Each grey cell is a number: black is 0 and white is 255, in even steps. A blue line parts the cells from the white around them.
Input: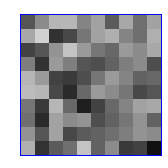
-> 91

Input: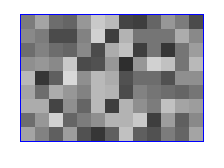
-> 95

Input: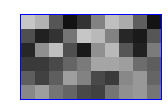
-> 117

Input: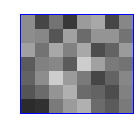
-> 122

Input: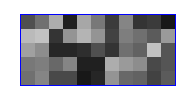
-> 73

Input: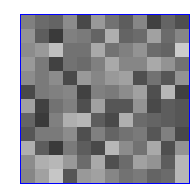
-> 198

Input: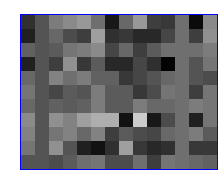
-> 76
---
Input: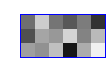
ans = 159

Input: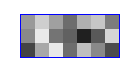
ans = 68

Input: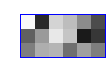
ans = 126

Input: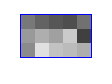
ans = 139

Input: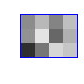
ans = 47

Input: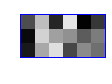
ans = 25

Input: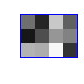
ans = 179

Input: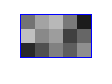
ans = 41
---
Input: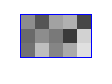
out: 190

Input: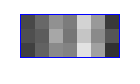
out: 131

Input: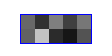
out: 195

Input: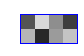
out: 182

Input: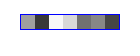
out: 216

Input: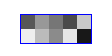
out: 187

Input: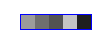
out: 111

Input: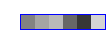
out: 185

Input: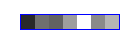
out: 158
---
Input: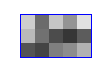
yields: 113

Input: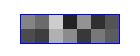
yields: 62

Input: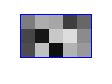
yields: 23

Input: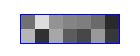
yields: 49

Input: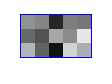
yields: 82

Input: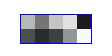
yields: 43

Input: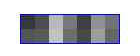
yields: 90

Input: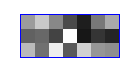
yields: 104

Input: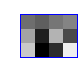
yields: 31

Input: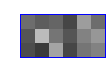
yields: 187
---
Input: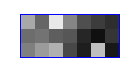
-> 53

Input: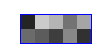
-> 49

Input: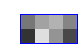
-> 72

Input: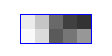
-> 151

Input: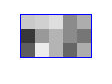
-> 118

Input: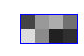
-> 47

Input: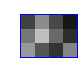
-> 44
